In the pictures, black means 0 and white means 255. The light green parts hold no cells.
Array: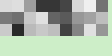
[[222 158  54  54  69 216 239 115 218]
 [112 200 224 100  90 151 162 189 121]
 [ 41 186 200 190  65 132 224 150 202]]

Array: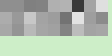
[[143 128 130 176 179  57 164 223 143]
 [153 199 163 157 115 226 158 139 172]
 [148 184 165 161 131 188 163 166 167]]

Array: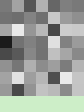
[[163  86 178 102 127 121 121]
 [110 131 112 200 155 143 114]
 [234 150 184  72 204 201 165]
 [114 129 115 224 129 155  27]
 [ 89 135 114 192 166 137  73]
 [118 175 140 158 124 180 145]
 [225 158 182  79 234 197 163]
 [ 73 147 194 185 138 196 152]]

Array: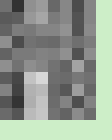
[[ 50 144 155 104 135  76 133 112]
 [ 94 152 166 123 135  83 133  90]
 [125 121 133 133 146  82 138  99]
 [ 76 114 109 106 126 111 124 143]
 [122 122 130 127 144  81 141  99]
 [114 142 133 114 100 163 105 143]
 [ 71 194 215 110 107 120 113  92]
 [ 66 177 185 105  87 157 103 130]
 [ 52 174 195 108 131  78 130  85]
 [ 85 186 197 114  99 139 108 106]]

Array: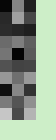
[[132  32   6]
 [160  71  41]
 [ 38  31  44]
 [126  95 107]
 [  3  90 117]
 [ 67  69  82]
 [111 153 151]
 [135  50  16]
 [ 85 143 123]
 [ 74 179 198]]

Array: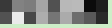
[[130 125 165  81 184 186  11  29  57]
 [234  72 173 117 171 109  89  41  82]]

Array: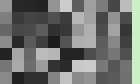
[[ 40  39  35 147 204  92 159 124  71 188 151]
 [ 59  68  64  80  61 182 161  71 146  74 127]
 [ 72  75  92  49  56 150 175  77 163  54 103]
 [ 41  91  63  28  84 173 177  93 135  64 140]
 [166 104 187 181  36  36  78  97 119  80  34]
 [169 109 156  50  42 200 203 121  86 114 118]
 [ 33  48  48 132 193 137 145  85  91 113 137]]
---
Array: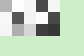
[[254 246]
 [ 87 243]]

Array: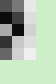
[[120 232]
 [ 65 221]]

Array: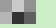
[[202 145]
 [ 50  97]]

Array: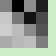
[[  1 142]
 [121  18]]

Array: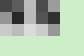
[[ 93 187]
 [ 40 186]]

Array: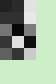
[[ 43 226]
 [ 48 231]]
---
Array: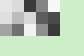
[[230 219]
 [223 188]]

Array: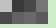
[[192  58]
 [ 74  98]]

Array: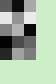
[[ 92  12]
 [230 147]]

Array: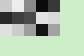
[[204 236]
 [ 40  63]]

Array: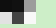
[[ 14  17]
 [226  68]]

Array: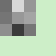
[[110 216]
 [117 152]]

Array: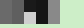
[[106  95]
 [106  95]]
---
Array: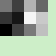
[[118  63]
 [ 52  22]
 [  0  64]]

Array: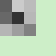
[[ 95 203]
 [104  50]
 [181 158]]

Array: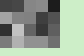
[[ 67  71]
 [163 131]
 [ 48 193]]

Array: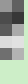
[[151  96]
 [ 76  55]
 [ 90 170]]

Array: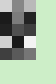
[[211 134]
 [ 27 124]
 [ 33  80]]

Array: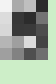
[[243 170]
 [220  55]
 [215  57]]

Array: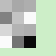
[[189 168]
 [129 195]
 [215 179]]

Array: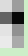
[[220 157]
 [ 99   7]
 [227 145]]
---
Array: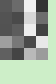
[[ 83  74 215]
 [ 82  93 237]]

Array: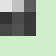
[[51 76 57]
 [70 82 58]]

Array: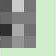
[[106 126 126]
 [ 48 169 112]]

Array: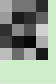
[[156  27  46]
 [ 48 137  82]]

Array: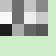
[[249 109 237]
 [ 30 170 102]]

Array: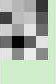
[[ 64 188 196]
 [208 158 226]]

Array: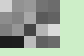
[[141 131 167]
 [127 150  69]]
